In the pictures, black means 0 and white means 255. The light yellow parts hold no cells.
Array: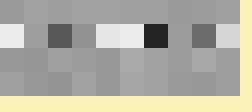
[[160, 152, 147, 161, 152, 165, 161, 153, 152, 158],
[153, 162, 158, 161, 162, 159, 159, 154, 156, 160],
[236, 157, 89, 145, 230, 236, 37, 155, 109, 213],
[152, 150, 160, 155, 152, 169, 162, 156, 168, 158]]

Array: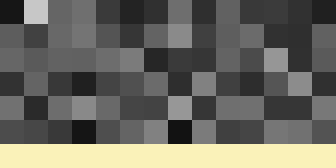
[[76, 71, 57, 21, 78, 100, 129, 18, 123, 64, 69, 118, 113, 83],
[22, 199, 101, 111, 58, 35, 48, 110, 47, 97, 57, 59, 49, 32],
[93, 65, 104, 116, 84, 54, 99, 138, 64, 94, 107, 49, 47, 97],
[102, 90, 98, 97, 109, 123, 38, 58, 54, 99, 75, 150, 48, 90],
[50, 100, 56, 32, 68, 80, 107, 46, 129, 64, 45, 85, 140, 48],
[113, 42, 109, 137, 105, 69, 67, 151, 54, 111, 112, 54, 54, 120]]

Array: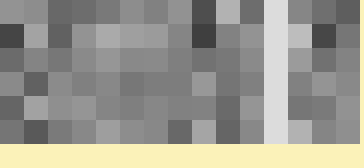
[[117, 89, 122, 136, 158, 141, 136, 104, 165, 101, 136, 220, 178, 133, 143],
[147, 141, 104, 109, 121, 141, 129, 146, 78, 178, 109, 220, 134, 111, 94],
[69, 163, 97, 147, 170, 159, 155, 133, 63, 130, 147, 220, 189, 71, 118],
[107, 132, 119, 138, 150, 137, 138, 127, 114, 120, 138, 220, 155, 113, 131],
[138, 97, 139, 128, 136, 119, 125, 125, 152, 117, 128, 220, 129, 148, 137],
[101, 162, 143, 149, 133, 127, 135, 129, 130, 106, 149, 220, 118, 122, 146]]

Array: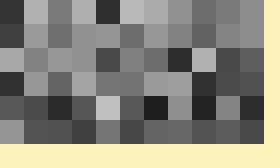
[[150, 83, 81, 65, 118, 71, 100, 102, 84, 91, 73],
[52, 177, 121, 175, 48, 186, 171, 146, 108, 121, 140],
[64, 153, 111, 146, 150, 109, 152, 130, 99, 133, 140],
[168, 130, 151, 145, 73, 129, 109, 45, 177, 72, 94],
[50, 151, 101, 165, 117, 115, 154, 158, 49, 74, 81],
[88, 74, 42, 86, 192, 88, 30, 142, 34, 133, 46]]

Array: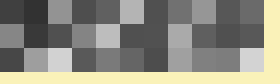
[[71, 158, 210, 89, 122, 101, 77, 160, 128, 125, 211],
[64, 50, 147, 78, 96, 180, 80, 113, 150, 87, 106],
[134, 57, 80, 132, 189, 80, 81, 170, 95, 80, 88]]

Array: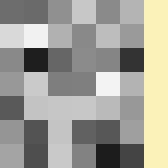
[[164, 78, 201, 130, 28, 68],
[109, 106, 144, 199, 138, 180],
[217, 241, 177, 137, 189, 154],
[137, 30, 102, 139, 133, 51],
[152, 202, 126, 127, 243, 179],
[89, 195, 198, 199, 186, 152],
[149, 83, 196, 97, 87, 159]]

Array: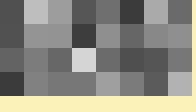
[[59, 129, 119, 119, 159, 123, 91, 178],
[80, 190, 157, 86, 111, 59, 170, 106],
[81, 148, 147, 61, 143, 102, 136, 143],
[99, 124, 103, 213, 107, 79, 85, 119]]

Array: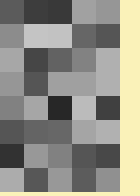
[[172, 87, 152, 92, 144],
[91, 61, 57, 161, 150],
[140, 196, 194, 102, 85],
[167, 70, 98, 130, 176],
[150, 85, 160, 160, 176],
[129, 166, 39, 187, 64],
[85, 100, 103, 165, 177],
[50, 152, 129, 85, 72]]

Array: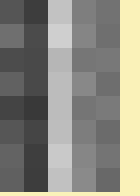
[[96, 61, 193, 138, 104],
[85, 61, 194, 126, 114],
[111, 75, 207, 133, 111],
[76, 73, 182, 118, 120],
[97, 73, 188, 136, 110],
[68, 57, 188, 117, 122],
[86, 69, 189, 125, 107],
[99, 62, 201, 134, 116]]
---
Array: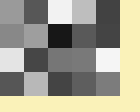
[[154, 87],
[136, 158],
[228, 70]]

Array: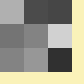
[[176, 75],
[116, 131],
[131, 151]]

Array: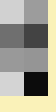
[[209, 156],
[111, 67],
[153, 149]]

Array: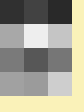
[[48, 66],
[168, 238],
[122, 87]]

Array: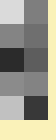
[[218, 126],
[132, 111],
[43, 93]]

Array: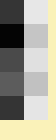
[[53, 231],
[4, 197],
[74, 224]]

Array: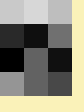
[[201, 215],
[41, 15],
[0, 98]]

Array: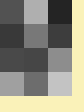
[[82, 175],
[57, 120],
[73, 70]]
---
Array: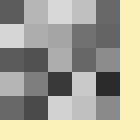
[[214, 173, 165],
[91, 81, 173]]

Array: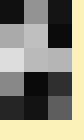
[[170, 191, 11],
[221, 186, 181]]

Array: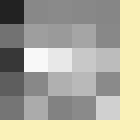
[[114, 158, 154],
[55, 248, 232]]

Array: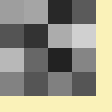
[[84, 51, 172],
[184, 103, 34]]

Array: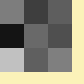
[[20, 105, 79],
[193, 95, 127]]

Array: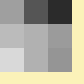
[[187, 177, 155],
[217, 177, 149]]

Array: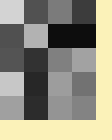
[[80, 178, 13],
[84, 50, 128]]

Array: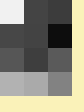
[[71, 67, 13],
[86, 62, 90]]

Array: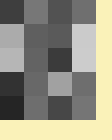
[[171, 95, 90],
[182, 99, 59]]
